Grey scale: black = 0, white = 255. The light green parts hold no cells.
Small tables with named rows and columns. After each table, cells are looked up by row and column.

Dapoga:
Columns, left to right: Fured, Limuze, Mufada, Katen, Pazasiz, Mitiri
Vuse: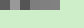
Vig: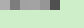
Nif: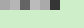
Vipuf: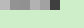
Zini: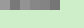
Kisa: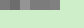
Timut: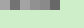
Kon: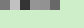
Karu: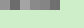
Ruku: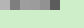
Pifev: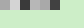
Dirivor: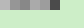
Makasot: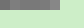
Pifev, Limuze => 212
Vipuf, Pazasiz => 162
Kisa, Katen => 124
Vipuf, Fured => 186
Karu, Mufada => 164
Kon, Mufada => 52
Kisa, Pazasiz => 124
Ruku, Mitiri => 92
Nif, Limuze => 182

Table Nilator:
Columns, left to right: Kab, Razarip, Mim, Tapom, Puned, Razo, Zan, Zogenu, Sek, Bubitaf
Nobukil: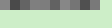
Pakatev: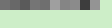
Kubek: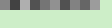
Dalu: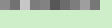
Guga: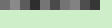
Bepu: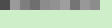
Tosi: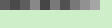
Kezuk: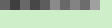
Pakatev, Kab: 113
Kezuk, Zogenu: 131
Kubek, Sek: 102
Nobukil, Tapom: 127
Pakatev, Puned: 111
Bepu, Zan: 158
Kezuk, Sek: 109
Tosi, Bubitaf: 165
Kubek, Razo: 145
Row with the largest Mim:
Dalu

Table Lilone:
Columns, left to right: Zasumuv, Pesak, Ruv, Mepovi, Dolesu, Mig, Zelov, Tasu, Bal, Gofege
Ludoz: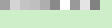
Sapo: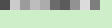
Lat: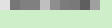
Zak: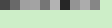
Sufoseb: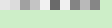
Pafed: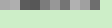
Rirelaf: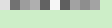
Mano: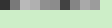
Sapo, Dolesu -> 172
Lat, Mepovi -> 128
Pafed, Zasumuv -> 169
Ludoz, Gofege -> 129
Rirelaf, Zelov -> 95
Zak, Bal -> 172
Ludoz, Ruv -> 195
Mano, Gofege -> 156
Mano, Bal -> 169
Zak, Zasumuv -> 70

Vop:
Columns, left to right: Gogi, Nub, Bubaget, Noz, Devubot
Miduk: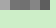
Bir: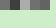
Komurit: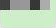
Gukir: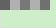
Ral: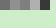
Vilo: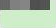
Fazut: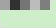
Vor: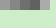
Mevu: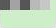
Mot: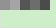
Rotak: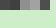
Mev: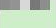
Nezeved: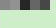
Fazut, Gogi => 163
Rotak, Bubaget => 144
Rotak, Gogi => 71
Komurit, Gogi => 65
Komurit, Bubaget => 152
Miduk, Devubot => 94
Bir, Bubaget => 172
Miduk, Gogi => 167
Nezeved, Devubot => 71
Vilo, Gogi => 103
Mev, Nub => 147
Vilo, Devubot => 84
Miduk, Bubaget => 113
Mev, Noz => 120

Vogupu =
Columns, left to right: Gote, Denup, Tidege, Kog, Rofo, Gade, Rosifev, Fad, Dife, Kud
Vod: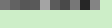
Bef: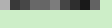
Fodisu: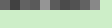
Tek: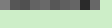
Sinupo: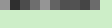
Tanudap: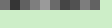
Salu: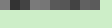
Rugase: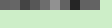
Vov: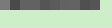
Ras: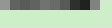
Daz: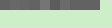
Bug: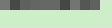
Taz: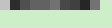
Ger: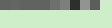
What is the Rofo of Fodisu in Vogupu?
149
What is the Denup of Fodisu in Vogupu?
65
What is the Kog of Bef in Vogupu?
104
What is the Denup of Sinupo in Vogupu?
47
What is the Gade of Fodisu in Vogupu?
91
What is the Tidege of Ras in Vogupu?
90
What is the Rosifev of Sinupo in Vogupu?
80
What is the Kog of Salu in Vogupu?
122
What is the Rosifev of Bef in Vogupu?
69
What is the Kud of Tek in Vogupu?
103
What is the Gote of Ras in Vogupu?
149
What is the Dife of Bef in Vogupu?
25
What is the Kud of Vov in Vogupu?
85
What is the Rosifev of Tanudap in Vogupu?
69
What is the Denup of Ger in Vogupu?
101
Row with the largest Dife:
Ger

